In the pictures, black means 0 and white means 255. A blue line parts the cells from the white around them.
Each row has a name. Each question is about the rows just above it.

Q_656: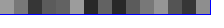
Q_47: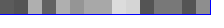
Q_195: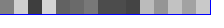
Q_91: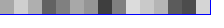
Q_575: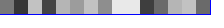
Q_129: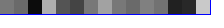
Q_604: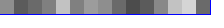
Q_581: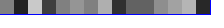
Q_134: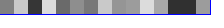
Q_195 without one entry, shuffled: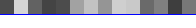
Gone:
[187]
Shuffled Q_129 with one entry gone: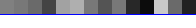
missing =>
[114]
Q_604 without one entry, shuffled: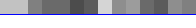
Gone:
[136]

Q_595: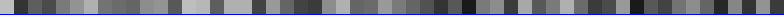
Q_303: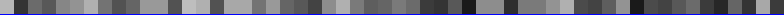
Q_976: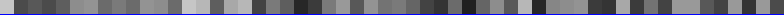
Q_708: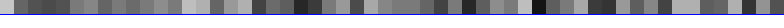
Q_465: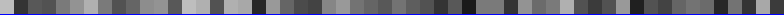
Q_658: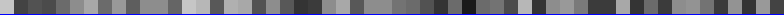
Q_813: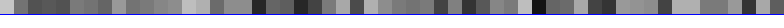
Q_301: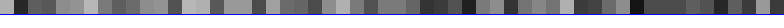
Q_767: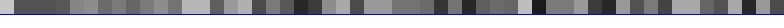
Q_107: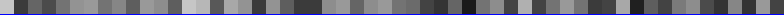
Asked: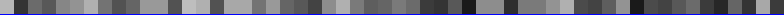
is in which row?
Q_303
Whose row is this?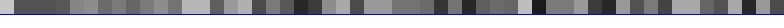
Q_767
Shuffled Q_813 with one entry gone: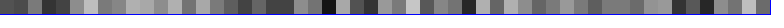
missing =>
[128]
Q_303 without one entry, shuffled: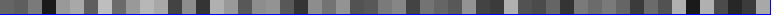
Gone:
[46]
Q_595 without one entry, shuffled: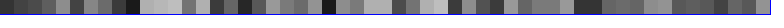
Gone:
[168]
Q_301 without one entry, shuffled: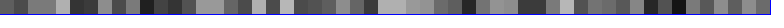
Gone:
[160]

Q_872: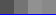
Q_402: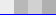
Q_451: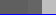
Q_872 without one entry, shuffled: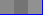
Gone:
[82]
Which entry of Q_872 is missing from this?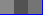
[145]
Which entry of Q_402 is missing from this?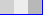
[176]
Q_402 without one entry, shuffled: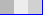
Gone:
[176]
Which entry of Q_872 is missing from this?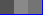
[145]
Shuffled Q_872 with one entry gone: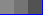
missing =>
[145]
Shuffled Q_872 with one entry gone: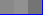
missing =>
[82]

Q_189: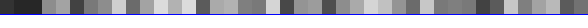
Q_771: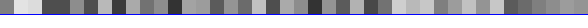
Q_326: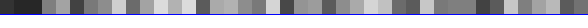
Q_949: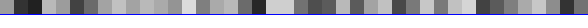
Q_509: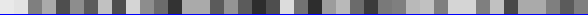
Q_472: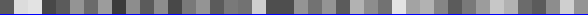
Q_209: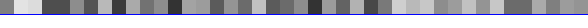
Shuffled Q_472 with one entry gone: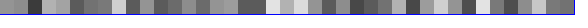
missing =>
[133]
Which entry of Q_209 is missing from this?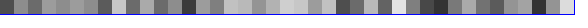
[84]
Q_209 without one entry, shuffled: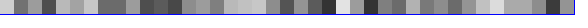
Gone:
[99]

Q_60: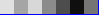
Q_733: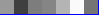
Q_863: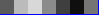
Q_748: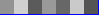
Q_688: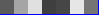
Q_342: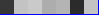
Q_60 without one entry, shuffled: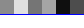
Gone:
[216]
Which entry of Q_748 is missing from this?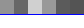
[202]
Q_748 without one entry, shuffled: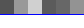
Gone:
[202]
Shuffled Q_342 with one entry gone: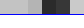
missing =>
[173]
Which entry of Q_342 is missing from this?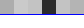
[55]
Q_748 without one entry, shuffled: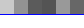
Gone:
[208]
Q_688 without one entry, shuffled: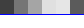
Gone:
[70]

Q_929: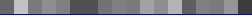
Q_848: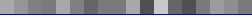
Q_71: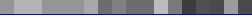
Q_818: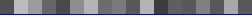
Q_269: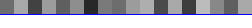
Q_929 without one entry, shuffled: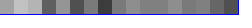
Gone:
[115]
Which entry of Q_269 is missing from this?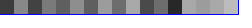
[174]
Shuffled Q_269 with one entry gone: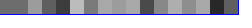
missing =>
[66]
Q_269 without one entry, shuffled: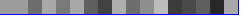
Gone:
[136]
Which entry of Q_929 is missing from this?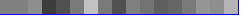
[162]

